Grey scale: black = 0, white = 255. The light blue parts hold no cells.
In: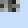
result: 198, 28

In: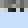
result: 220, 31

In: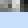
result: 223, 21

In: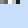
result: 251, 30

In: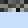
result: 201, 17

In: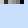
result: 199, 10
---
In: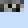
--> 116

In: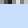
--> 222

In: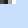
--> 30

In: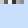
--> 52

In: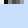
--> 77

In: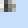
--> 86

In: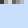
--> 102

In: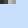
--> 72
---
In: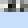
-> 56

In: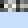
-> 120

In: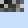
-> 141

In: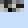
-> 168

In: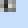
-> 130

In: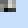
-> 49

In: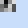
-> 193

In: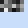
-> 56

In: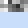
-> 103
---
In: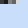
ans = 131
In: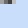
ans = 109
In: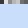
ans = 198
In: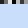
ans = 189
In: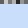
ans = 39
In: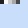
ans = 207
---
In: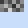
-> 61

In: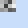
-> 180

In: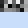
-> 45

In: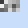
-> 59

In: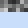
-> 101

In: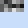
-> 120
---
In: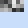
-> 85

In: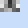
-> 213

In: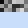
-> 9

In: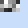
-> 86

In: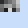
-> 44

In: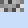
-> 99
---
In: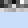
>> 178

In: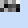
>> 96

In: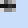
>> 133

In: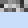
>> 127

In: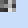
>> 224

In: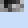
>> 72

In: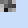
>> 140

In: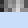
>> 99
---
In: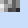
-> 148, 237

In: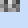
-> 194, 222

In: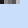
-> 113, 187

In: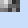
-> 100, 223

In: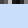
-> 26, 194

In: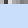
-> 169, 221

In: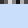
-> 134, 217
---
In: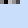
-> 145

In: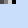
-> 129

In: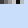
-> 186

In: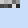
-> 205

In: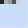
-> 169

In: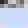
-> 205

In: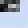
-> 167

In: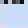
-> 165

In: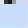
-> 152

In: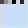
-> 186
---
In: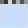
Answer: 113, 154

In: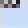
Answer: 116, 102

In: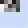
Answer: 36, 64

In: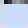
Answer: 199, 97

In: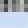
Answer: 135, 109

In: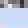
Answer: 152, 136
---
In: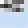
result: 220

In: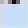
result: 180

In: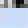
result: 160

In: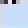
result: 126

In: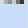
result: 213

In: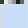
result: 59
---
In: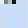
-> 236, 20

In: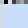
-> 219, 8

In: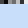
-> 235, 9

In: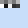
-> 253, 20

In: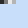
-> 233, 42

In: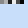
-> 236, 4

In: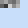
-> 207, 54

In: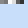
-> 252, 52

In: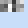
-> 255, 56
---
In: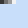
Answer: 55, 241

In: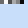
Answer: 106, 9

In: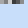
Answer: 167, 140

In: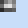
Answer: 66, 94

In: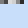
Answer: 123, 44

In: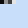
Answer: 10, 228

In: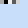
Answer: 171, 214
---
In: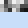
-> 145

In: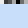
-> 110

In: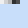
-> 179

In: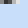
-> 138

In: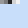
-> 152

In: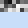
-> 133

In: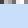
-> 166

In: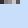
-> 133

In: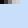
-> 125

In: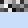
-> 122
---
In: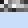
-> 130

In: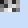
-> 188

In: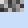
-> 59

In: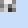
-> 237

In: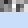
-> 98

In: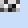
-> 220

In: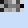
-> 141
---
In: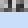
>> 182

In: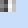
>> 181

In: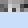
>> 119

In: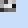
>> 182

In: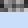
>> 44

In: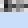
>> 196

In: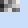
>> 234

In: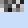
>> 32

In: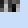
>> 80
